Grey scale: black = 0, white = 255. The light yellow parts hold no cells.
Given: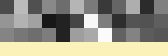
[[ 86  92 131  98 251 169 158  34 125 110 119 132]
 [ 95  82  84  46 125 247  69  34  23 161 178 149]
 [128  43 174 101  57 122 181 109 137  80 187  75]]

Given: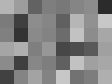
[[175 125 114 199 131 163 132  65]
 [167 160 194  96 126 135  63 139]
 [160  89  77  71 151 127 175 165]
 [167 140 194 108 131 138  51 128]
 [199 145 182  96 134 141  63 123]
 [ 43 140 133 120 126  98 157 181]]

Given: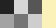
[[206 117 163]
 [ 86 214  34]]

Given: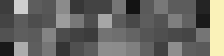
[[ 90  94 142  65  98 128 140 141  93  80  52 119  94 173  25]
 [117  69  73  79  85 100 111 115  60  65  76 132  91  94  82]
 [ 26  98 127  83  93  72  91 167  79 120 156  84  77  92  68]
 [ 36  92  92 120  90  19 118  67  67  55 139  87  93 206  61]]

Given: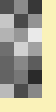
[[135  75 186]
 [ 42 119  99]
 [ 92 135 100]
 [161 209 111]
 [234 151 179]
 [147  74 198]
 [ 55 139  80]]

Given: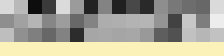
[[194 182 193  81  94 153 167 165 168 166  44 130 103 127 144 190]
 [237 125 199  66 148 181 179 175 173 131 104 157 134 181 161 142]
 [218 103 109 120 142  41  72  32 131  34 155 219  58  13 185 217]]

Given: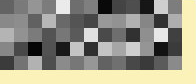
[[138  91  58  72 112  98 151 119 139  78 178 115  59]
 [ 59  18 149 206 166 196  47 196  24  82   5  72 135]
 [ 64 231 143  49 110  74 224  90 119  83 123 146 180]
 [174  49 134 177 146 152  70  84 105 183  97 141 137]
 [125 207  22  78  68   9 127 110 235 124 149 122  99]]
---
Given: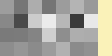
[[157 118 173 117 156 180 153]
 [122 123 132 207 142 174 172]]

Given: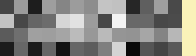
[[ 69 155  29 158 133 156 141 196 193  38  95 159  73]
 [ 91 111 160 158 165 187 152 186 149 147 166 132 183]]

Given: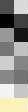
[[ 77 218]
 [152  21]
 [206 133]
 [243 198]]

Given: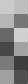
[[202 190]
 [104 208]
 [122  61]]

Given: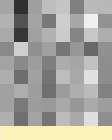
[[165  48 159 190 197 128 185 184]
 [170  55 160 177 203 133 199 173]
 [163 137 157 126 172 166 193 142]
 [161 173 158 111 156 174 187 129]
 [175 111 163 117 188 169 223 142]]

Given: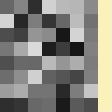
[[103 132  46 209 185 182 138]
 [ 77  64 149 139  23 212 123]
 [ 79 105 104 185 149 173 124]
 [157 172 116 116  41 125 197]]

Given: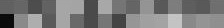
[[ 97 102  77  98 166 164  74 168 117 101 148  89 125  94  89 111]]

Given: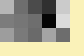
[[182 110  75  48 203]
 [157 122 106 164 109]]

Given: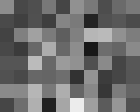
[[141  72  79 120  69 145 121  77 106 121]
 [ 67 128 161 123  94 128 182 186 145 125]
 [ 85  85 187 104 155 145  80 138  69  87]
 [138 137 182 121 174 102 136  55 124 100]]
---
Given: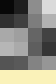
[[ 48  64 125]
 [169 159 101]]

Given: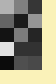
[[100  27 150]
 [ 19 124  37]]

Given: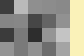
[[133 135  70]
 [ 59 122  45]]

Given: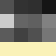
[[204 101  96]
 [ 91  65  80]]

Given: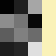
[[141 117   8]
 [ 93 128 107]]

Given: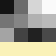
[[116 133 177]
 [164  67  33]]

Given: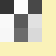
[[249  90 225]
 [247 108 217]]
